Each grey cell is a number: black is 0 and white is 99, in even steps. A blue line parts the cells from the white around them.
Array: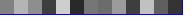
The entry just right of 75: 37
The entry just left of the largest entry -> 24

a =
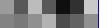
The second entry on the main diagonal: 47
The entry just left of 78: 19
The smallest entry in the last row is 29
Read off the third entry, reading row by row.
73

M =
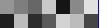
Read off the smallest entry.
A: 8
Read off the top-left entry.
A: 58
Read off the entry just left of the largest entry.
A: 53
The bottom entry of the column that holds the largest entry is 27

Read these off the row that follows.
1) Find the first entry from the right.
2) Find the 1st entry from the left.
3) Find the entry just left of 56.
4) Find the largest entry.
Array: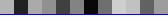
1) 61
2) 70
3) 66
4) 80

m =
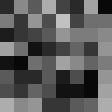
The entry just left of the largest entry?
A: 30
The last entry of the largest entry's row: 43
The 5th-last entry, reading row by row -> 21
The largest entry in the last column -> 67
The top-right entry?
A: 3
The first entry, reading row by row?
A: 16
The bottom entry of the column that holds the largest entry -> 21
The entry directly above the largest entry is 26
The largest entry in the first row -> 67
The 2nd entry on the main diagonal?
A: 21
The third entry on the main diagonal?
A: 26
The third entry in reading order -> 35
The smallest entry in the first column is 7
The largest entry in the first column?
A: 67
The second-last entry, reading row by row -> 39
